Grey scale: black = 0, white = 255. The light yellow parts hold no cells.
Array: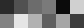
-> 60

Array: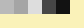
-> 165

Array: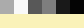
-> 88

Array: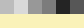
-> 124

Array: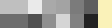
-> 94

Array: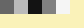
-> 128
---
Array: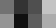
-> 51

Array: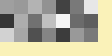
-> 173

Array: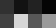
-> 18

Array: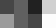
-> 96

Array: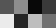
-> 141

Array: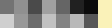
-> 144
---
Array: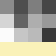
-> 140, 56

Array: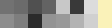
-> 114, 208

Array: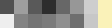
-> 81, 199

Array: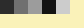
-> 44, 204

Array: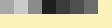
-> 169, 108

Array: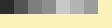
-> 44, 156

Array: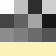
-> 253, 83
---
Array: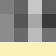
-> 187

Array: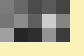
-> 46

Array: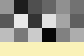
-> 203

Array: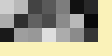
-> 152

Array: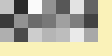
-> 205

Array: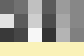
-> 247

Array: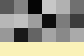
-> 100
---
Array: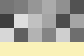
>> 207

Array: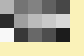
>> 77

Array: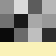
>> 191

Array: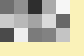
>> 130

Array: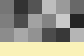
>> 56

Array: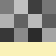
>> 43

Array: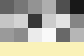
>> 104

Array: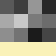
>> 27

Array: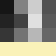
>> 183
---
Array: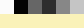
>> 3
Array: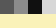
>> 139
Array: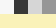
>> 55
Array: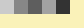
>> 135
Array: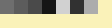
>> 92
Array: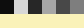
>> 215
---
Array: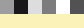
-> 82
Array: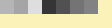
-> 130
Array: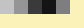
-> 126
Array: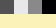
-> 1
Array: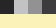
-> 60
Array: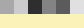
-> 224
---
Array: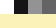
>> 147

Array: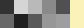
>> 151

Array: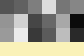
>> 189

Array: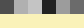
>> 156

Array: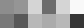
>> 184

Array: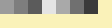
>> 112

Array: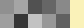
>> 152

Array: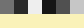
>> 80
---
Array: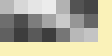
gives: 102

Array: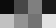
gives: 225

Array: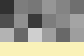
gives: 164

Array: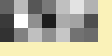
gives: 78

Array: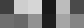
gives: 133

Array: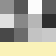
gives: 46

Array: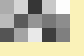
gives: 141

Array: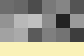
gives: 154
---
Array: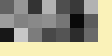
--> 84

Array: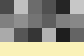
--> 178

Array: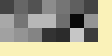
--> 43

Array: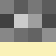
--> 111

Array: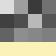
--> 142

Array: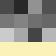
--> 167
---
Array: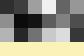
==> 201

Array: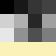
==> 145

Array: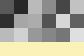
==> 134

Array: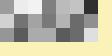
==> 91

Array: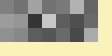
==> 106

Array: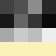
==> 202
